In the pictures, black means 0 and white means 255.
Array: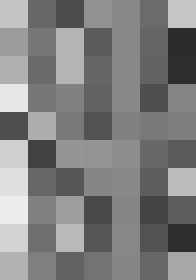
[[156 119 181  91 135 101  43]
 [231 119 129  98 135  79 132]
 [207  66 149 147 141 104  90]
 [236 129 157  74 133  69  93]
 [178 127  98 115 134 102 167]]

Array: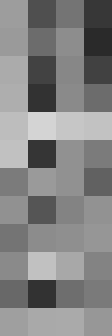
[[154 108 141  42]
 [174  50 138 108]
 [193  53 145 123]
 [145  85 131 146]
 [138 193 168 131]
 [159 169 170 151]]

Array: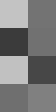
[[ 59 113]
 [111 128]]

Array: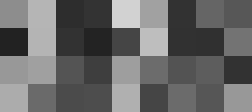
[[ 34 180  50  35  69 190  49  48 115]
 [172 106  75  77 176  69 107  86 152]]

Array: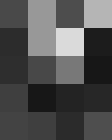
[[ 44 152 218  28]
 [ 63  23  35  39]]

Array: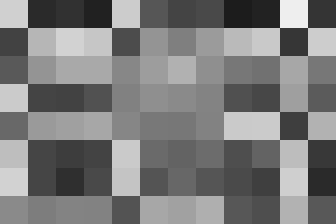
[[ 66 182 210 198  76 148 127 155 186 201  54 205]
 [203  68  66  81 129 143 138 131  80  71 159  91]
 [190  69  61  67 202 106  99 108  78  99 189  56]
 [138 125 131 130  83 167 161 175  87  78 178  88]]

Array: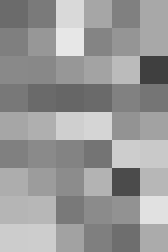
[[127 151 231 132 149 168]
 [120 106 102 106 129 117]
 [128 138 131 116 205 201]
 [181 183 121 139 146 225]]
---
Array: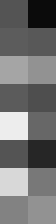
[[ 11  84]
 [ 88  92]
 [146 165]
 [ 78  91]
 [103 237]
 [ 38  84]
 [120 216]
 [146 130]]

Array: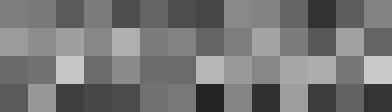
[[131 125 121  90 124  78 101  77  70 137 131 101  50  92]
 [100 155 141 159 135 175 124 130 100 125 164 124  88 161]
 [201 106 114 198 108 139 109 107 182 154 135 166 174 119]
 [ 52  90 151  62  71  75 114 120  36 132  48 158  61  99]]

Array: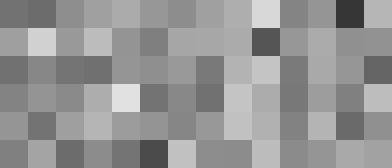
[[182 114 108 142 160 171 151 141 160 174 216 132 149  54]
 [146 159 209 153 188 148 127 166 167 171  85 151 171 144]
 [101 113 135 116 112 149 143 153 121 179 196 122 169 150]
 [189 131 148 138 173 225 115 136 113 196 172 120 157 128]
 [144 149 115 159 181 156 148 134 152 193 177 130 180 106]
 [162 128 164 108 140 116  75 193 141 140 188 139 149 169]]

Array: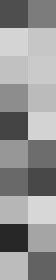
[[124  78]
 [198 212]
 [202 193]
 [187 141]
 [211  68]
 [109 151]
 [ 72 105]
 [215 182]
 [165  39]
 [ 98 188]]

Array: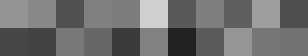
[[ 78 148 136  81 128 125 208  89 127  95 158]
 [114  71  67 120 103  59 129  34  91 149 118]]

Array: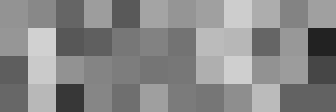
[[160 147 136 101 157  89 164 149 160 205 173 131]
 [ 34 150 209  87  95 119 130 115 187 183 101 152]
 [ 70  94 202 146 132 125 117 119 175 207 146 156]
 [ 98 103 184  55 134 111 159 123 118 142 187  98]]
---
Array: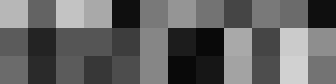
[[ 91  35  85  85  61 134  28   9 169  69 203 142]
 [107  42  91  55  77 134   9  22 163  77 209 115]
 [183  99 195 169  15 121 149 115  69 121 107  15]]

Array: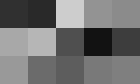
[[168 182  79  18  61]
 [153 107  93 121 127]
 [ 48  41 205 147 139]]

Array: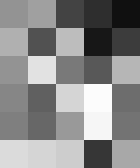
[[147 160  67  46  16]
 [147 226 121  88 182]
 [127 103 153 246 115]
 [176  81 189  23  60]
 [219 213 205  54 168]
 [134  96 213 252 109]]

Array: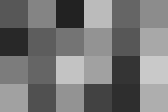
[[ 87 132  34 187 101 140]
 [ 40  93 116 147  87 168]
 [161  80 147  66  46 174]
 [124 101 195 161  52 201]]

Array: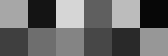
[[ 63 110 132  71  41 151]
 [167  20 214  95 188   7]]

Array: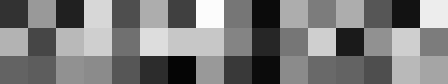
[[ 50 153  32 215  78 173  64 252 118  11 173 124 173  86  18 237]
 [ 99  93 145 139  86  44   5 153  57  11 139 105  99  78 185 165]
 [179  70 185 207 112 221 199 199 132  38 118 207  26 145 207 124]]
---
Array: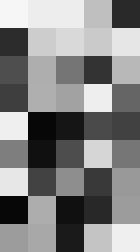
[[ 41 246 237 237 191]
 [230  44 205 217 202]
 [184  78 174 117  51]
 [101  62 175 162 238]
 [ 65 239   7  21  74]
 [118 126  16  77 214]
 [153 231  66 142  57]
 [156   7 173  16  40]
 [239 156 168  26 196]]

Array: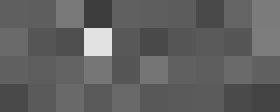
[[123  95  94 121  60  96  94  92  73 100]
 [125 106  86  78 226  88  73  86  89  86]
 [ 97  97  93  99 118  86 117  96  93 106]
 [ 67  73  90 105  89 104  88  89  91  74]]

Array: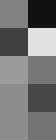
[[ 18 130]
 [225  64]
 [118 155]
 [ 71 141]
 [115 141]]

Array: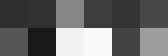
[[ 72  47  49 134  61  52]
 [157  85  24 243 248  67]]

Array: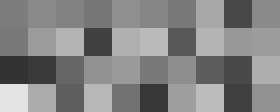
[[138 125 137 130 119 143 133 121 167  72]
 [156 121 155 179  65 175 186  88 179 152]
 [174  51  58 102 145 153 121 142  93  73]
 [145 227 171  94 183 114  56 158 188  64]]

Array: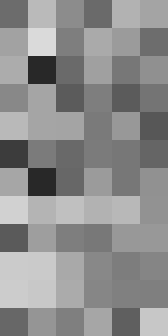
[[164 108 186 140 106 178]
 [109 162 218 126 170 155]
 [144 172  40 106 160 119]
 [116 136 165  91 126  91]
 [ 87 185 165 164 122 152]
 [101  60 123 105 123 119]
 [145 166  40 103 155 119]
 [146 209 180 192 178 184]
 [152  90 158 126 120 152]
 [133 203 202 169 136 125]
 [127 204 200 171 134 128]
 [199 103 149 127 166  95]]
